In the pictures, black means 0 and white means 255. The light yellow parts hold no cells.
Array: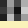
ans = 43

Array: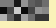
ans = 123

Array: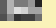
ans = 94

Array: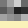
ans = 119

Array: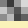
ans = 126

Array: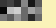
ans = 54

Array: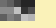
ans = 110

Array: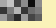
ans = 168

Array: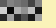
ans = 93
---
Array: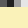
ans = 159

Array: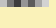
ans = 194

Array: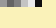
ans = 195

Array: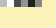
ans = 189

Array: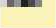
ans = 148

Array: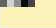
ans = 140

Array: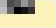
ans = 177
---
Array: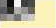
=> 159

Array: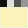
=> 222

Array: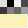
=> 130

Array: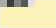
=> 60

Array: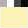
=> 251

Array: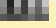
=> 73

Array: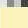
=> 139

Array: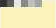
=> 93

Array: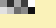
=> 196
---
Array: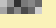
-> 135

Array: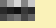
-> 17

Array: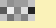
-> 132

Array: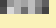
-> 177

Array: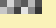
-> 65

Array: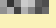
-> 65

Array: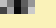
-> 7

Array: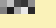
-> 169
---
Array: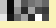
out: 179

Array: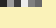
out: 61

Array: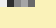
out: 136

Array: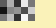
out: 49

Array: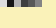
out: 179

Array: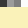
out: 126
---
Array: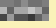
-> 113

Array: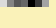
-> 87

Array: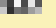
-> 245

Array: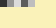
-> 219

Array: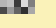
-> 60

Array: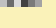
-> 218

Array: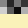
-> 118

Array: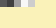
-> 160
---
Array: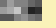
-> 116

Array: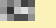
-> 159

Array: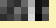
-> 103

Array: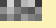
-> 71

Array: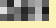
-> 137

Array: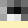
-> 153
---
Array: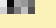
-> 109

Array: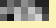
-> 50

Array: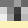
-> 198

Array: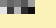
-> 158

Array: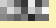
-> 247

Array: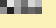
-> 185

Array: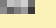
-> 110
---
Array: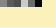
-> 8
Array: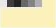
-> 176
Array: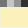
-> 48
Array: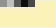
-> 72
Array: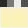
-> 81
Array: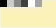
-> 164
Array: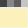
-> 197
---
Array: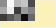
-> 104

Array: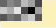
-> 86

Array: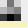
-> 238

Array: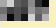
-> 179

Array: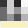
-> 179

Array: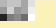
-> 254

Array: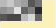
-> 100
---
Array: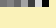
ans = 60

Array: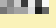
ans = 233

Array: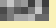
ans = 61

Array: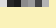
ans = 154

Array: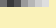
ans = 182

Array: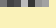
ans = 53

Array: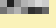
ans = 192

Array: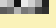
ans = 207

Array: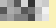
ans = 50

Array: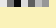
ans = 94
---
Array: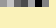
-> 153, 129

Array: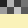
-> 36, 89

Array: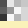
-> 80, 215

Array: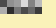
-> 75, 59

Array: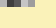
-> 183, 157

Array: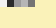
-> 242, 116
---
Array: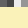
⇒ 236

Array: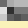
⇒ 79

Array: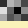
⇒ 112

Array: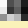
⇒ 183

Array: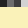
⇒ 62

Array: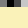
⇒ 72

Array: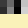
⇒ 1

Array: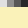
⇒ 87

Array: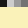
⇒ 153

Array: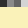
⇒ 100
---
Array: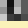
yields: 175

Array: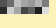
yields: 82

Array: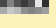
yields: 71

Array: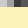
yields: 203

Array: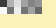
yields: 60

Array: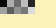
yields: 9

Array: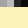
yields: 163

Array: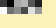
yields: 59

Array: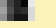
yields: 144

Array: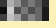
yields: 53
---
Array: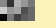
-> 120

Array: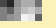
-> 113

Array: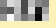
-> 119

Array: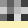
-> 66

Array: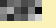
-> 156

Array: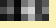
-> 90

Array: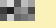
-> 163

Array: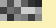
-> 37

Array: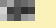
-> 121
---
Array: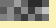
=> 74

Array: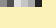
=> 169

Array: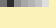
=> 195

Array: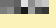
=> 70

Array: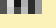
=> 45

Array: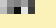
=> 229

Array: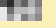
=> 172

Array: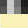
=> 129
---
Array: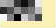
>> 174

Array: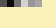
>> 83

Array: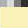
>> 176

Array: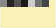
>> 135

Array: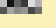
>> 191

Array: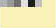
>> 178
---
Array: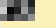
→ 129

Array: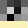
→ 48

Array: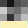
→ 80

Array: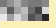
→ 121

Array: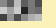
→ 120

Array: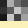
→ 108

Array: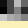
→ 187

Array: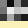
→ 142
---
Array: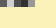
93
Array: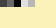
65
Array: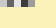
201
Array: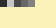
44
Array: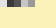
227
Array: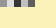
150
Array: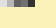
225
